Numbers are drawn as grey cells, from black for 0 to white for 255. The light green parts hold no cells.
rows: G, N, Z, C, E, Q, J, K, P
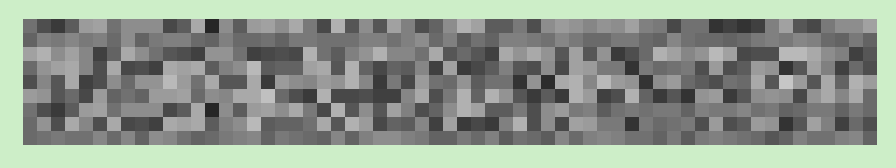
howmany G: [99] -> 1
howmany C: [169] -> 5
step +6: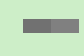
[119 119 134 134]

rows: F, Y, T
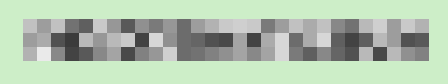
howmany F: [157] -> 4
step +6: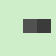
[87 65]
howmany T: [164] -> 3
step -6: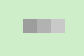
[151 172 195]
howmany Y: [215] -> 3
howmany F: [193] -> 4

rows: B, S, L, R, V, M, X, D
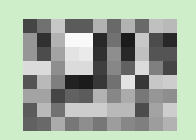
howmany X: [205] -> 4
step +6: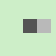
[ 90 191]
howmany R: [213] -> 0
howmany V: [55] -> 2
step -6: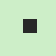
[34]

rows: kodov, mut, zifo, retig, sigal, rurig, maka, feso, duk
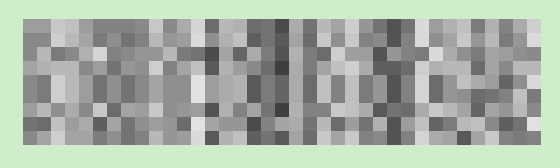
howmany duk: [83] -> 1
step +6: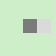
[129 224]
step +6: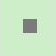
[129]
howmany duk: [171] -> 1
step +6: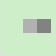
[183 136]

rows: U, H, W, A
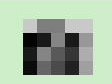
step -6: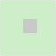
[195]
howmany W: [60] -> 0
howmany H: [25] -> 2
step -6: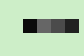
[ 5 96 69 27]
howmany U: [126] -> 2
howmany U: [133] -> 0

